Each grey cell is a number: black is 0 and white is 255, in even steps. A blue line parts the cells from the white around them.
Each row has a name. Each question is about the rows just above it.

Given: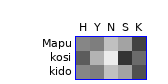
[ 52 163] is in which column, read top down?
S
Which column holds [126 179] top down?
Y

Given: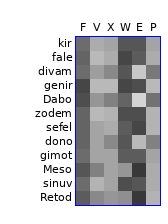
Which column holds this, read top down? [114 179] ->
P
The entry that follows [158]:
[137]

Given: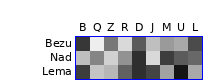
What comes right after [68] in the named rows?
[162]
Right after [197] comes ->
[183]
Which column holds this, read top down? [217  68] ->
J

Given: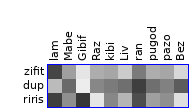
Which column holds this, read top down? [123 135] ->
kibi
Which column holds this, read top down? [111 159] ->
pugod
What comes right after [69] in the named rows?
[159]
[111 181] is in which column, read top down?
Liv
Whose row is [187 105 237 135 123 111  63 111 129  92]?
dup
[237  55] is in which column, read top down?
Gibif
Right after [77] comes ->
[159]

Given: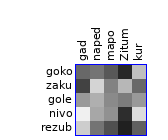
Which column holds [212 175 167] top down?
naped
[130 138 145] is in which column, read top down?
mapo
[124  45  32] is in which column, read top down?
Zitum
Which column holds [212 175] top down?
naped
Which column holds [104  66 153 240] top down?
gad
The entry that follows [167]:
[145]
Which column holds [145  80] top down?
mapo

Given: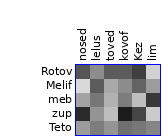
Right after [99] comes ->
[156]
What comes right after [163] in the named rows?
[119]
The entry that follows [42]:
[148]
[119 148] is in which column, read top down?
lelus

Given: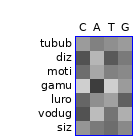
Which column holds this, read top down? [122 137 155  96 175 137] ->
G
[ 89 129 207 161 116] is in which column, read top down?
T
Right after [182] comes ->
[89]
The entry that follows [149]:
[122]
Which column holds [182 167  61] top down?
A
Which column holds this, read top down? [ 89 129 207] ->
T
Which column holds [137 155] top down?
G

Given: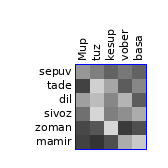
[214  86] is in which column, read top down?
tuz
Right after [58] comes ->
[79]
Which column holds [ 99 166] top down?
kesup
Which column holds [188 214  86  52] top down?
tuz

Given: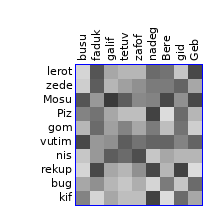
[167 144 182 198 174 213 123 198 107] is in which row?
bug
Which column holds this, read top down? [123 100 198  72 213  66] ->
nadeg
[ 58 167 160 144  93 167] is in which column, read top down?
galif
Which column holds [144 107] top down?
gid
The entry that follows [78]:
[198]
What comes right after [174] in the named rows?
[213]
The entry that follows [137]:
[131]

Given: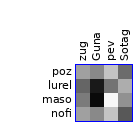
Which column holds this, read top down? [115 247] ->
pev
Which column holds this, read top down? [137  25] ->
Guna
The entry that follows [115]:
[173]

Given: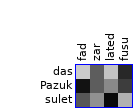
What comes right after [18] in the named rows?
[93]
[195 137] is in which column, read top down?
lated
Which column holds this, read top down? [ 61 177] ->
fusu
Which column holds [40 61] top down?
fusu
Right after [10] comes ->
[177]

